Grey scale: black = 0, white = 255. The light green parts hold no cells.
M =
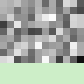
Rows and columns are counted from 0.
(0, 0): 185
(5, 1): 165
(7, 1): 157
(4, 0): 101
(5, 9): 171
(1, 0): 179
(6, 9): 109
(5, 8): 137
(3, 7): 142
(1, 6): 152
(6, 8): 161
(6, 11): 171
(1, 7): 168
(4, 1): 191
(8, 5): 162
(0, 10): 201
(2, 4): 102
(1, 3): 153
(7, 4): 109
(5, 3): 173
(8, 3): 123
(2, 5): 201
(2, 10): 214
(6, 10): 240
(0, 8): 100
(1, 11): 73
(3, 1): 127
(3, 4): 165
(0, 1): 177
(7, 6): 178
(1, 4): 128
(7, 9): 119
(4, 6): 155
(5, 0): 156

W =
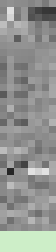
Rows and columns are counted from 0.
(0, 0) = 140
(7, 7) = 154
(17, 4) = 152
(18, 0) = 155
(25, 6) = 137
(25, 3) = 142
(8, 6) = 150
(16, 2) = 147
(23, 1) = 164
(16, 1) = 122
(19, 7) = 147
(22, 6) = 152
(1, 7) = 54
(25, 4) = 120
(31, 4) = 182
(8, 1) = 154
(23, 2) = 93
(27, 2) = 131
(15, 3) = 124
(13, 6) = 150
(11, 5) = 151
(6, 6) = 139
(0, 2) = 140
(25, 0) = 124
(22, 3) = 127
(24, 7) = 171
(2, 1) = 212
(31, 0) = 155
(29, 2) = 141
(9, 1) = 149
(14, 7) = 137
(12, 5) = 145
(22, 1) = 150
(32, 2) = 145
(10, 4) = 140
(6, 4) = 146

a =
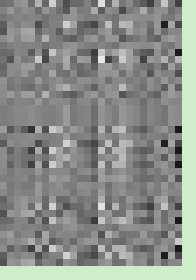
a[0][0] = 112
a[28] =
[99, 128, 141, 149, 136, 144, 106, 155, 105, 108, 134, 115, 124, 119, 173, 111, 131, 114, 149, 134, 128, 100, 153, 163, 106, 122]
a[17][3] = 135
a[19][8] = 132
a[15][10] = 122
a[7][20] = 92
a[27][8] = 138
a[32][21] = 139
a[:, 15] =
[102, 139, 125, 190, 152, 149, 125, 140, 68, 157, 145, 113, 145, 148, 121, 136, 136, 135, 108, 135, 190, 113, 145, 114, 120, 147, 114, 120, 111, 101, 151, 140, 124, 174, 129, 114, 189, 151]
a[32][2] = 134
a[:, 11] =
[106, 123, 134, 101, 101, 116, 134, 106, 156, 106, 103, 143, 135, 115, 135, 129, 129, 129, 141, 129, 101, 128, 137, 128, 135, 117, 143, 135, 115, 107, 102, 107, 133, 118, 135, 128, 100, 101]
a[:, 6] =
[102, 148, 115, 114, 129, 176, 114, 84, 72, 133, 125, 127, 115, 176, 126, 128, 127, 129, 79, 129, 114, 81, 116, 81, 125, 122, 128, 125, 106, 103, 130, 83, 113, 165, 159, 81, 115, 130]
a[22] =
[140, 116, 124, 113, 109, 130, 116, 138, 160, 177, 141, 137, 121, 98, 136, 145, 137, 188, 140, 127, 112, 141, 129, 93, 153, 96]
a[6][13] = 124
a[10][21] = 87
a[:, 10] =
[106, 148, 147, 164, 132, 94, 147, 145, 107, 118, 138, 123, 141, 94, 118, 122, 122, 121, 153, 123, 164, 148, 141, 147, 118, 127, 124, 118, 134, 106, 133, 144, 147, 135, 106, 147, 163, 133]
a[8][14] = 231
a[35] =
[139, 96, 125, 110, 63, 167, 81, 205, 162, 123, 147, 128, 116, 88, 191, 114, 178, 179, 134, 108, 90, 100, 140, 149, 124, 25]
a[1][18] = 121
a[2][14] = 134
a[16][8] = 133
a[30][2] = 142
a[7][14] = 198
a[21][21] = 100
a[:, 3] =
[149, 140, 128, 140, 164, 156, 128, 131, 121, 154, 150, 121, 113, 156, 131, 135, 134, 135, 93, 135, 139, 111, 113, 110, 129, 135, 122, 129, 149, 151, 164, 132, 128, 135, 147, 110, 139, 163]
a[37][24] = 134
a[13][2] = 134
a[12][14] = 135
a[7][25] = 27
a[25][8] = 143
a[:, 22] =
[128, 143, 149, 151, 147, 98, 152, 144, 142, 127, 139, 125, 129, 98, 123, 127, 125, 126, 137, 127, 152, 140, 129, 140, 122, 123, 125, 123, 153, 129, 148, 143, 150, 115, 118, 140, 150, 148]

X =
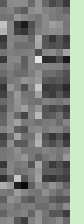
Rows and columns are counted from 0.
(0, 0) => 91
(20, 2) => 89
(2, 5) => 117
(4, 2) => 66
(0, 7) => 74
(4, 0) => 178
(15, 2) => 142
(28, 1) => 144
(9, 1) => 131
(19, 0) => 64
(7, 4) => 129
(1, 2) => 107
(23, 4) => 86
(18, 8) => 132
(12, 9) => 42
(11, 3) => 147
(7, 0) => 116
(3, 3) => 27
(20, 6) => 93
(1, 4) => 139
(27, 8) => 106
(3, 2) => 54
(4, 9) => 120
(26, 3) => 10
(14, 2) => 145
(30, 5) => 143
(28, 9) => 86
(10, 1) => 122
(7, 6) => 133
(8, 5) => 228
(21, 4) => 119
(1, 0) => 123
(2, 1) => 116
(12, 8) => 67
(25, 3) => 87
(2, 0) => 115
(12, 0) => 53
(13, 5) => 160
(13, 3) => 117

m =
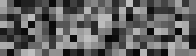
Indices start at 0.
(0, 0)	173
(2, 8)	160
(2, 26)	83
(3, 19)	70
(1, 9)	54
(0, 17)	86
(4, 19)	179
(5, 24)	34
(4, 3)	11
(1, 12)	182
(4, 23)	165
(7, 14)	14
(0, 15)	127
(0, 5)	62
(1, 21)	16
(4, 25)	7
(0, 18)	193
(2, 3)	144
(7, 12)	98
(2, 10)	139
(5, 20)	92
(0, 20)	110
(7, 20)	181
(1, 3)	48
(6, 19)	136
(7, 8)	144
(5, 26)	61
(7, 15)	81
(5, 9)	164
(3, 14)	188
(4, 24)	101
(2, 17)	151
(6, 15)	48
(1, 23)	54
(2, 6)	10
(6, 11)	118

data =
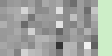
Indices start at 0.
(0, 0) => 137
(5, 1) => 161
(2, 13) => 174
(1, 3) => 213
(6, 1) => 157
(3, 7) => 146
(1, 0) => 157
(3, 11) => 162
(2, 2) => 173
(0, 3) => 147
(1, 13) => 197
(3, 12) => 127
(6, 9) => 181
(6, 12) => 240
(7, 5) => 181
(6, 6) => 158
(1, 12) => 109
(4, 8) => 101
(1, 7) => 158
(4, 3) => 151
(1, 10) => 145
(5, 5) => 178
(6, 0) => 167
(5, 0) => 152
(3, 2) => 160
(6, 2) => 151
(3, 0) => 175
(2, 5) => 159
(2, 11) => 155
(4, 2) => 169
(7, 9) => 183
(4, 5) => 151
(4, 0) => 153
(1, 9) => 139

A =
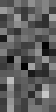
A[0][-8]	84
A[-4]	[43, 145, 66, 92, 104, 51, 157, 116]
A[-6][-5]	111
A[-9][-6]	59
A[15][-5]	63
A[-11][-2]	77
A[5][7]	125
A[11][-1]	77
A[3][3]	127
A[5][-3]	66
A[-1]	[65, 159, 77, 63, 122, 121, 107, 82]
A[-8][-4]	58
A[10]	[91, 93, 98, 111, 24, 46, 42, 98]
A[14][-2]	110
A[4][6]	107
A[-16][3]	98
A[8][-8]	67
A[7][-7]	70
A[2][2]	159
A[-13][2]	141
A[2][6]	46
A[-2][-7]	149
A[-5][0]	106
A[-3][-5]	99
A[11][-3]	99
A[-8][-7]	10
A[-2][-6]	91
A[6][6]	2
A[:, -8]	[84, 155, 55, 69, 129, 26, 105, 129, 67, 57, 91, 106, 43, 92, 58, 65]

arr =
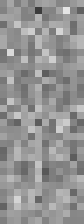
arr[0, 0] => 138
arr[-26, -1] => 183
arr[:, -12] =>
[138, 130, 164, 111, 156, 168, 168, 115, 119, 148, 156, 120, 136, 133, 120, 172, 110, 157, 143, 162, 133, 103, 108, 148, 134, 160, 152, 132, 137, 99, 143, 126]
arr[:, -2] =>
[152, 132, 147, 110, 114, 173, 163, 131, 138, 157, 149, 147, 147, 139, 140, 173, 106, 132, 107, 159, 118, 117, 93, 162, 139, 165, 152, 104, 154, 113, 135, 133]
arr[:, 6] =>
[163, 133, 118, 143, 179, 162, 149, 195, 166, 152, 94, 171, 110, 121, 138, 156, 145, 170, 130, 142, 113, 133, 137, 118, 88, 110, 146, 134, 140, 144, 157, 130]
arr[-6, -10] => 140
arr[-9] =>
[148, 160, 128, 109, 129, 195, 118, 132, 127, 130, 162, 116]
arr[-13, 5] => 167
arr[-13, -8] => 114
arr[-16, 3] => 161
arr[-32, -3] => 138
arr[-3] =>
[99, 150, 190, 162, 173, 162, 144, 184, 162, 151, 113, 164]
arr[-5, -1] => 150
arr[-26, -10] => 143
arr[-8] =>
[134, 149, 125, 104, 139, 178, 88, 125, 146, 130, 139, 110]
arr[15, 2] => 134
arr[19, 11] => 166
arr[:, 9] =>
[138, 229, 158, 162, 170, 137, 146, 112, 123, 151, 148, 109, 136, 115, 113, 144, 169, 204, 161, 161, 135, 156, 165, 130, 130, 145, 150, 176, 184, 151, 172, 134]
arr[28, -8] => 181
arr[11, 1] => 193
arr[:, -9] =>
[152, 130, 130, 152, 189, 155, 154, 144, 191, 143, 108, 137, 112, 115, 127, 167, 161, 166, 150, 153, 130, 152, 158, 109, 104, 128, 149, 157, 144, 162, 146, 131]
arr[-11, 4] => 149
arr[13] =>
[133, 146, 139, 115, 147, 163, 121, 142, 144, 115, 139, 122]
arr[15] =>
[172, 127, 134, 167, 113, 192, 156, 153, 123, 144, 173, 199]
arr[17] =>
[157, 118, 100, 166, 165, 93, 170, 115, 188, 204, 132, 103]
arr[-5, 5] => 169
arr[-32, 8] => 133
